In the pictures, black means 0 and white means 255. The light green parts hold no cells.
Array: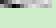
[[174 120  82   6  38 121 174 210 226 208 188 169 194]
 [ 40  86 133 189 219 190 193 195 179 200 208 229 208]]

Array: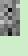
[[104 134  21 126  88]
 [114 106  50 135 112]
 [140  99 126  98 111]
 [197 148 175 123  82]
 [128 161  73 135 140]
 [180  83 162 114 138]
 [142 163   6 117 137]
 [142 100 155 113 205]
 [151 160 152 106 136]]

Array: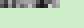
[[ 86  47 146  69 162 102 134 194 131  42  25  46 210 147 169]
 [121  71 171  82 137 154 165 164 152  88  30 106  94 146 184]]

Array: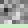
[[155 207 228 105 134 168 140]
 [157 150 140 200 211 134 117]
 [118 101 159 169 222 166 138]
 [145  38 107 143 175 149 162]
 [197 140 179 113 155 194 140]
 [ 87 175 125 165 152 115 121]]

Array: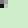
[[ 21 196]
 [120 165]]

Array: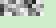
[[ 88 231 238 102 167 198 235 123 165  91 243]
 [ 54 176 128 156 184 244 215 114 114 195 214]
 [ 77 159 199 221 173 158 125  44 216 187 137]
 [183 220 138 101 225 175  74 125  34 238 220]]
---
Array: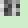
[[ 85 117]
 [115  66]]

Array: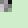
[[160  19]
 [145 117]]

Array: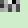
[[183 237]
 [165  89]]

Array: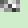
[[125 229]
 [199  76]]

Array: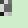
[[213 115]
 [103 101]]

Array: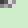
[[ 93 216]
 [169 127]]
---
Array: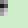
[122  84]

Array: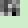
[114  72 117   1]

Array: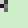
[204 127]

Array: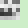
[208 232  78 147 227]

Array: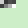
[208 130]

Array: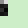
[142  35]

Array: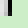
[226 203   7]
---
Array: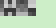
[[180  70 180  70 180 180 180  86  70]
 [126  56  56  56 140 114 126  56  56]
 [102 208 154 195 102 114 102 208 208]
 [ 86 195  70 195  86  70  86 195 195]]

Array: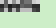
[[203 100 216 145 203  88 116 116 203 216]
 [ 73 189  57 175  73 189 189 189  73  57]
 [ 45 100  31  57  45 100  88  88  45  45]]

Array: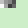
[[250 164  63 105]
 [193 149 133  79]]

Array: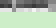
[[229 229 229 148 216 216 229 216 243 216 229 229 174 160]
 [ 89  89 102 174 117 117 102 102  89 102  89 102 132 132]
 [ 58  74  58 160  89  89  74  74  58  74  74  74 160 160]]

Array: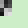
[[165  49  80]
 [150  33  65]
 [ 49 197 181]
 [ 18 209 223]]

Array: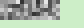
[[200 168 213 139 139  96 152 110 168 152  96  82  96 184 152]
 [168 139  96  69  69 110 200 110 184  82 168 200  82 152 200]
 [152 152 168 168 229  53 123 123 184  53 139 229  82 139  96]
 [139 168  96 123 184 139 184 110  53  69 139 184 110 123 200]
 [ 96 152  82 123 123 152 123 152 184 168 184 184 213 168 123]]

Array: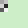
[[212  40]
 [165 196]
 [ 93 243]]

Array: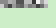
[[203 124  69 152 109  97 164 124 138  69 109 176]
 [138 138 176 164  83  83 189 189  55 244 164 217]]
